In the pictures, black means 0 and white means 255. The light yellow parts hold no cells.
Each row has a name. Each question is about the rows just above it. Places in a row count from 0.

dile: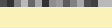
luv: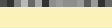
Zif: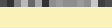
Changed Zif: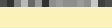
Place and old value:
5, [169]
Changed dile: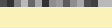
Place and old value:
10, [130]
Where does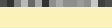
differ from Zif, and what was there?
8, [154]
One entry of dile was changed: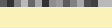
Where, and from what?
0, [78]
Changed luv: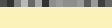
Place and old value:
14, [50]
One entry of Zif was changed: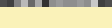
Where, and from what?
1, [50]
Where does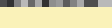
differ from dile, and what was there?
13, [64]

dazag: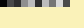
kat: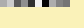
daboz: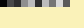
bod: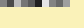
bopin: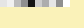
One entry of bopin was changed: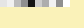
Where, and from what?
7, [229]
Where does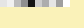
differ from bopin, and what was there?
8, [143]
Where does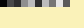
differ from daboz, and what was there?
8, [216]

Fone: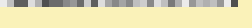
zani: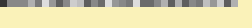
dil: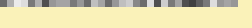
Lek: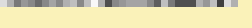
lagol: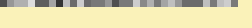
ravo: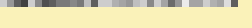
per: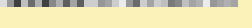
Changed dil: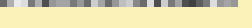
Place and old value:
13, [191]
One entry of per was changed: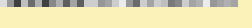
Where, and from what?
26, [191]

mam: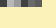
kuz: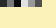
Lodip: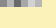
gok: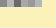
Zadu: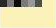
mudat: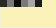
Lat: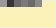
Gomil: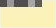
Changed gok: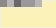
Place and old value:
3, [167]
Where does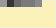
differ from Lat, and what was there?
4, [106]
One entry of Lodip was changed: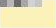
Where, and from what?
5, [183]
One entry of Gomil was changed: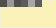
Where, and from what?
3, [79]
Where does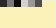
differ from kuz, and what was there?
3, [225]
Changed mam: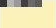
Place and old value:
0, [65]

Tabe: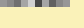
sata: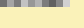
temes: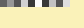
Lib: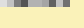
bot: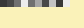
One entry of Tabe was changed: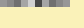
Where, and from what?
7, [97]
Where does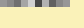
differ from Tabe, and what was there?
6, [165]
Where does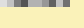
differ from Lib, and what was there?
6, [165]

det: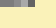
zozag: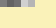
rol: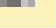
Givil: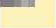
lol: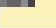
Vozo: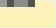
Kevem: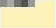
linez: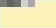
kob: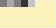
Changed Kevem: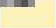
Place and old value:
4, [153]
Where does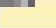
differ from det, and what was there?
3, [169]
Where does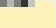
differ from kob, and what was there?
1, [169]
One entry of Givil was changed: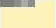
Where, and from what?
4, [153]

